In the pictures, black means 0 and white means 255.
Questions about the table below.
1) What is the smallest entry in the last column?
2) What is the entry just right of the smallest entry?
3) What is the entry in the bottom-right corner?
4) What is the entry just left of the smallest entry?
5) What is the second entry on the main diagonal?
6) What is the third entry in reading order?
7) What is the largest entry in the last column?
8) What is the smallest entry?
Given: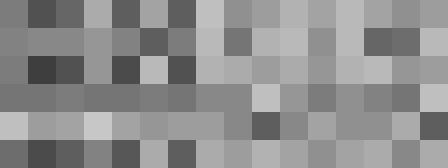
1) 94
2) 81
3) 171
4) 124
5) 136
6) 102
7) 191
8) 62

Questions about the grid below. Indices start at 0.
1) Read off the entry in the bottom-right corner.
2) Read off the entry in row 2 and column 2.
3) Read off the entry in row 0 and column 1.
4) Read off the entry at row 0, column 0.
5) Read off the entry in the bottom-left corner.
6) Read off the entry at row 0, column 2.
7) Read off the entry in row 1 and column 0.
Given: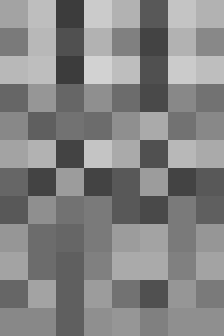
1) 143
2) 60
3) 190
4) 163
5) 136
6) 60
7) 122

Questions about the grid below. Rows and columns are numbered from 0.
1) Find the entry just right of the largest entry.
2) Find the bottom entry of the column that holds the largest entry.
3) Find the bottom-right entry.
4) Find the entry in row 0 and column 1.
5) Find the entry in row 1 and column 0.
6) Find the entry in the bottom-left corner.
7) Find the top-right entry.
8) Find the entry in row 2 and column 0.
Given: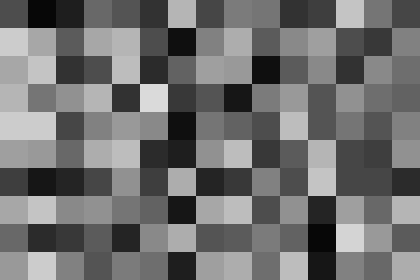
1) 56
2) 110
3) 173
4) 7
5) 204
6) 153
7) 70
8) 167

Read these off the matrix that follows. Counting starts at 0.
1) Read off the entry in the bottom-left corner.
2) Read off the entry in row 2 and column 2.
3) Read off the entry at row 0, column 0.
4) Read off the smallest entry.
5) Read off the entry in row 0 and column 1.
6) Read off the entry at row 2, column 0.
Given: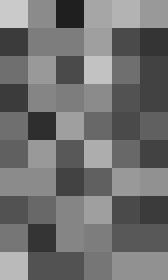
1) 186
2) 74
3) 202
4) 31
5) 139
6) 111

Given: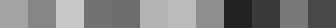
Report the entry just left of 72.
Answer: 121
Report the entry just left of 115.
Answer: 200
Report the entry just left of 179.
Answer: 109
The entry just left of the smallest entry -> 142

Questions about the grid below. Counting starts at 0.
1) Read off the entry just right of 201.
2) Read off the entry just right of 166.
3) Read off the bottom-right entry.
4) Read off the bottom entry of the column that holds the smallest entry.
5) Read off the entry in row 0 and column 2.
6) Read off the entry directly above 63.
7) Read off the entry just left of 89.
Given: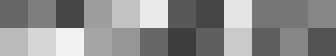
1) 95
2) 150
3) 82
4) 63
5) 70
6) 89
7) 234

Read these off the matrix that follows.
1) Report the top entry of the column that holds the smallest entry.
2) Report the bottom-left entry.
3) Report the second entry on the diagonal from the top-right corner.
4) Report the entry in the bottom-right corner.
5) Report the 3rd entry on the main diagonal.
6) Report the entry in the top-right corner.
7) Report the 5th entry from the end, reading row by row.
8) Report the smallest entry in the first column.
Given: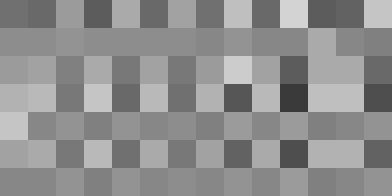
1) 211
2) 135
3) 135
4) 147
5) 128
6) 197
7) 135
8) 112

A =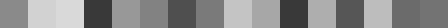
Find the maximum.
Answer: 217
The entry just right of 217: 57

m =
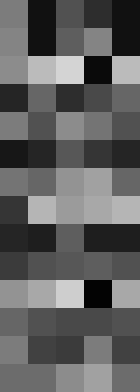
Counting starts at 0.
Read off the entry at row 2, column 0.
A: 140
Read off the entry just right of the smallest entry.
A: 168
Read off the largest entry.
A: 212
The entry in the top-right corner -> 17
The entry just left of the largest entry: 187
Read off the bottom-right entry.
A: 108
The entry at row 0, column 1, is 17
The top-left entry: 124
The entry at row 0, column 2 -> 81
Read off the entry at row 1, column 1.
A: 17
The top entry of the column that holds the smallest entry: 45
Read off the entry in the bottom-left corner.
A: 108
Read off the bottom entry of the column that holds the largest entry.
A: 140
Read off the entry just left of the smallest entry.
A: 206
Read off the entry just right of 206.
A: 3
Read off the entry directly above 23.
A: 124
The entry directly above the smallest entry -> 94
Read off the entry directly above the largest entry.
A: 94
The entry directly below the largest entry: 45
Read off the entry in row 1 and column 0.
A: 132

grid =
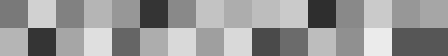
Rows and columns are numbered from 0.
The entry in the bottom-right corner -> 86
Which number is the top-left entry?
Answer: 121
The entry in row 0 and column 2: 129
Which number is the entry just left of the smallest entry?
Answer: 202
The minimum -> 46
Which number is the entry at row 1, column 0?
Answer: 181
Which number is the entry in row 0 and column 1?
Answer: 209
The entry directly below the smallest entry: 189
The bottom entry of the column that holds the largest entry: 235
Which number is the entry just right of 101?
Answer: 173

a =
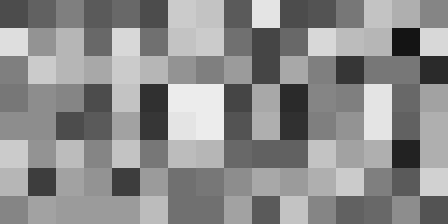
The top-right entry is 133
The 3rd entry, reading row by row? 127
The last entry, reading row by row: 83
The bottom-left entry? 133
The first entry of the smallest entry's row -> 222
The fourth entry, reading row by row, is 90
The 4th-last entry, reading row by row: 97
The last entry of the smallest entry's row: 216
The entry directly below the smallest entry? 119
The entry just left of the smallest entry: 182
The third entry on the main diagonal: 182
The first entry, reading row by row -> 76
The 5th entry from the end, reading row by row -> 133
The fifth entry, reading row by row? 104
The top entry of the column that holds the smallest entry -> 175
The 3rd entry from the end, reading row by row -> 104
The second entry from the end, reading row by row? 141
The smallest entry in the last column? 42
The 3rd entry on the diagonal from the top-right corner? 119
